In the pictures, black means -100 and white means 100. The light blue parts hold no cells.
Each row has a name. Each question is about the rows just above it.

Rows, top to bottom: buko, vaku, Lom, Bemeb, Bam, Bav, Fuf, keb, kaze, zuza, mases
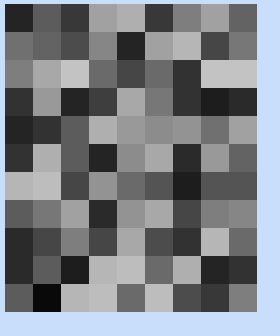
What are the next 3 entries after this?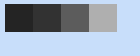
[20, 10, 15]
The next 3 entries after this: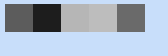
[ 37, -72, -61]
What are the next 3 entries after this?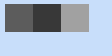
[ 37, -56,  -1]
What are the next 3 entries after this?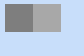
[ 53, -17, -45]
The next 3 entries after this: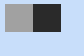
[ 15,  32, -45]
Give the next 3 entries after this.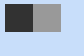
[-72, -51,  32]

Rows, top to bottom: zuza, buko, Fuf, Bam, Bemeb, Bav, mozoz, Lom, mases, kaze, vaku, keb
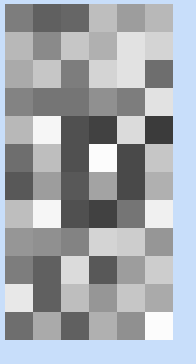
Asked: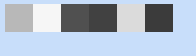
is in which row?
Bemeb
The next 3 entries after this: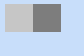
[ 66,  77, -14]
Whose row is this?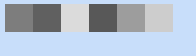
kaze
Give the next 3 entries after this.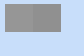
[ 3, 66, 61]
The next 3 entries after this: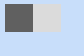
[-31,  23,  61]

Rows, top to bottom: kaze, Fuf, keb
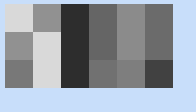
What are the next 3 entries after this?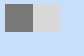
[-65, -11,  -1]
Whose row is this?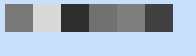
keb
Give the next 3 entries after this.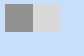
[-65, -21,   9]
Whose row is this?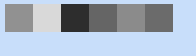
Fuf

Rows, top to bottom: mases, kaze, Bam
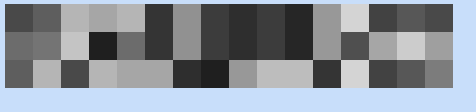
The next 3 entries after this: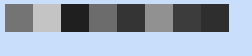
[-53, -70,  19]
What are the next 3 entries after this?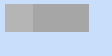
[-64, -76,  19]
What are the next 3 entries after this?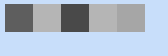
[ 30, -64, -76]
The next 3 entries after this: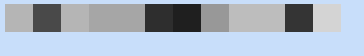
[-48, -32,  -3]
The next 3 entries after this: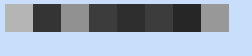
[ 66, -48, -32]
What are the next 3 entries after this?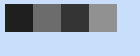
[-53, -64, -53]
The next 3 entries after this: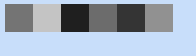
[-53, -64, -53]

